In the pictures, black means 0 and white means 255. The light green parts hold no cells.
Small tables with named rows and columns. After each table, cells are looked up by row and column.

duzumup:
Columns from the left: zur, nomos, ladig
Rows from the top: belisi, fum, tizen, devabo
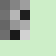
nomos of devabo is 25
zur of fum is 113
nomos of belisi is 132
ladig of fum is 30
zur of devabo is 110
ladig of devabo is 210
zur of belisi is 105
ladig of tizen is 172
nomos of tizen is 150
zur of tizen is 102
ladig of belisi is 158
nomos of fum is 182

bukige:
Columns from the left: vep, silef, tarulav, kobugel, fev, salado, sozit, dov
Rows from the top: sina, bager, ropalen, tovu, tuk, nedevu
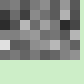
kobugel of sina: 122
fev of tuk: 149
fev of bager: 113
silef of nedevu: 121
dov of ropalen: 70
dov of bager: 80
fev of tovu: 111
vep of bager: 58
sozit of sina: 151
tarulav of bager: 63

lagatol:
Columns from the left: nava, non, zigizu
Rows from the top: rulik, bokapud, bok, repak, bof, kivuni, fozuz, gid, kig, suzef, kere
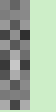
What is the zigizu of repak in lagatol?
47
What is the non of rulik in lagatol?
100
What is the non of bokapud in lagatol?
135
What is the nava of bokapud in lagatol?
125
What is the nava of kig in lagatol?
147
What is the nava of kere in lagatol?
170
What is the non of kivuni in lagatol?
170
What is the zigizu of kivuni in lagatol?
109
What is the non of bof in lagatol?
88
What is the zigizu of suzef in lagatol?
123
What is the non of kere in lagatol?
69
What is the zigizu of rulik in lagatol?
139
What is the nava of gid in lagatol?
83
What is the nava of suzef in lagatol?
121
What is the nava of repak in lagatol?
67
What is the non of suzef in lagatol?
127
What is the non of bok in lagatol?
89
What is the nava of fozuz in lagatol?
56

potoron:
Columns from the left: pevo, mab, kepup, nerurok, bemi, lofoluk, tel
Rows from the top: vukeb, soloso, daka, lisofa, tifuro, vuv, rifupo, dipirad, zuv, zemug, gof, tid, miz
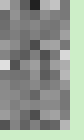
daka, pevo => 110
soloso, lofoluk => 127
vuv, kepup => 92
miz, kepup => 99
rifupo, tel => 173
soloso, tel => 121
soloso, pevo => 105
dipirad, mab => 115
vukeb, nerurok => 33
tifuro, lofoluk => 163
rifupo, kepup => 140
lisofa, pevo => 117
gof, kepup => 138
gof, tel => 119
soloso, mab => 146
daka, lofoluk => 118
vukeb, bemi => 178
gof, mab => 128
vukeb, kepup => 93
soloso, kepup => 118
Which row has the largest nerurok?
rifupo

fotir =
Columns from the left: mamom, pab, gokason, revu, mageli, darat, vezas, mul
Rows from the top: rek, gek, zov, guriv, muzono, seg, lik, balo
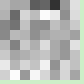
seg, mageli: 197
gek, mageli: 251
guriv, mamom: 137
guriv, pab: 185
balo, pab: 252
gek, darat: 233
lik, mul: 193
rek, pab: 166
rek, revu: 93
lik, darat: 146
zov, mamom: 135
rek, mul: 224

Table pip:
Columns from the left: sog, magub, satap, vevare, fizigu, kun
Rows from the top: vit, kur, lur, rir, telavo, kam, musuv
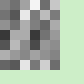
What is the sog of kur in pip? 115
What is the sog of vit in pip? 133
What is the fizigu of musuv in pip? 207
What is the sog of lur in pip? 145
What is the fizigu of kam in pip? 145
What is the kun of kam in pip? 132
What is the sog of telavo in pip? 84
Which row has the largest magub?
telavo

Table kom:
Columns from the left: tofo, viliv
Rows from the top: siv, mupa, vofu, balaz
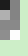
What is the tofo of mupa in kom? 176
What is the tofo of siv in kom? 28
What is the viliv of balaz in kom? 253
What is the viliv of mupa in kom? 132
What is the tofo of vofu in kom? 136
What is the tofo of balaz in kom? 142

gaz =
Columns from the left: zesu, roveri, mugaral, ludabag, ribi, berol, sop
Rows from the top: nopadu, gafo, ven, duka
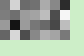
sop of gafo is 246
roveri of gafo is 111
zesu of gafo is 125
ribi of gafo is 189
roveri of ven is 20
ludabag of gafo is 163
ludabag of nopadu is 113
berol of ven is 72
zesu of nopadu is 121
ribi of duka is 176
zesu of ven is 154
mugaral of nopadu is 107
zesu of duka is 101

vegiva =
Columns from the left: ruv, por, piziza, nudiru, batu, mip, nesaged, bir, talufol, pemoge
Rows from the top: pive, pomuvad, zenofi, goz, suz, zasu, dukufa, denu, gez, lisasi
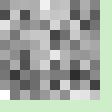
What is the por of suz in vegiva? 152
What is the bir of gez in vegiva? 116
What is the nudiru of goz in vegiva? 198
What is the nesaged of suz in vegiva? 163
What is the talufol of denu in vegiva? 90
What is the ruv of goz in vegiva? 178
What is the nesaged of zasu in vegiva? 181
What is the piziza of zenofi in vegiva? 133
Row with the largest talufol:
lisasi

